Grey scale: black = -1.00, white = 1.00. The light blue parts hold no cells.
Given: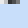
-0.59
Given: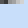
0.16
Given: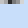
-0.65
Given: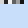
0.90
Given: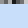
0.38
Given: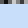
-0.19
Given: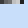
-0.10
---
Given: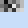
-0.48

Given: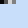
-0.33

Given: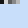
0.66

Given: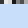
0.83

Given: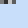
-0.61

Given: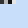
0.45

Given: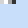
1.00

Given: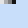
0.35
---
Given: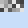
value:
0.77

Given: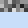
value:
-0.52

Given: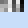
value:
-0.71

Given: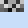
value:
-0.44

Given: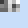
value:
0.57

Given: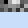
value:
-0.39
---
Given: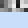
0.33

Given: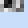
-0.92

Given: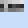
0.56

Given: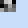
0.62

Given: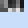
-0.72

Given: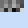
-0.25

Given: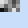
0.10
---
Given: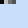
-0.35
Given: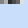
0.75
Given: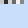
0.06
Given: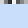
0.42
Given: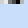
0.42
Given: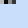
-0.58
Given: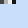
-0.83
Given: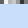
-0.01
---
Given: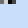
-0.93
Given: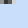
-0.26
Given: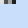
0.29
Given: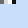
0.97
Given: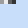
-0.24
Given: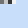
-0.56
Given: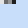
0.16
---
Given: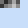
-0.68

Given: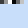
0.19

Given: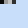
0.21

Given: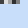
0.74

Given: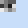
-0.06

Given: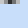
0.12

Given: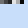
-0.47

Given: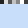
0.73
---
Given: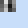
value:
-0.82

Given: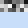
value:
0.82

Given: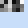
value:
-0.45

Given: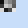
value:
0.38

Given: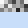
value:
0.10

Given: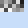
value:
-0.08

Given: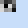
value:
0.69
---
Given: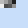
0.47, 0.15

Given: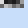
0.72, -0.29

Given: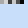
0.33, -0.96

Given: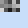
0.21, -0.61

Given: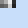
0.07, -0.74

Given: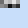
-0.14, -0.63

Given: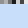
0.14, 0.82

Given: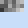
0.24, 0.69
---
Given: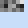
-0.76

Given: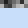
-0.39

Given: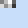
0.14

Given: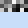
0.12

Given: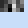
-0.33

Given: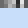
-0.05

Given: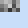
0.17
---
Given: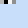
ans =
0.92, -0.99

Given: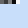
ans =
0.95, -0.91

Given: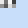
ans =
0.94, -0.51

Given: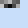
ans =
0.56, -0.91

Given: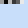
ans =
0.83, -0.93

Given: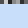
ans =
0.62, -0.71

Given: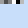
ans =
0.97, -0.97

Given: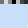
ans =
0.72, -0.99

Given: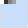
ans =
0.99, -0.56

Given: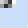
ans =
0.96, -0.64
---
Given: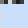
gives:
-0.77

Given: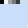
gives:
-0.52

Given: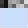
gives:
0.22

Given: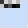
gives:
0.47

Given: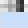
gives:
-0.31

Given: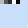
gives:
-0.98

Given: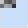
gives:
-0.13
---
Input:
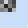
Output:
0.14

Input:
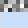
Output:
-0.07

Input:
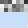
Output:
-0.11

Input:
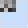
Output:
0.49

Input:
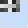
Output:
0.77

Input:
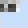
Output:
-0.38

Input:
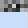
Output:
-0.62
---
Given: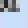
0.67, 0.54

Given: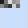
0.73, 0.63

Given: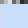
0.75, 0.51

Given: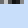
0.57, 0.07

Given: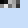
0.82, 0.47

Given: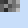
0.45, 0.33
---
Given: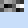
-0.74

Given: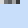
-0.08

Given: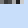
-0.42

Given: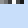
-0.42

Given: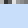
-0.04

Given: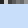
-0.29

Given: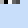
-0.21

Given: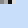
0.40
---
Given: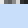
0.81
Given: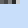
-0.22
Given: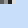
-0.27
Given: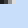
-0.77
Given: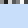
0.13
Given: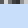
-0.30
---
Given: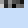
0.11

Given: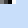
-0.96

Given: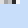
0.50

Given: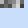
-0.03

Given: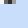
-0.63

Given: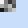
-0.59

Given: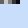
0.01
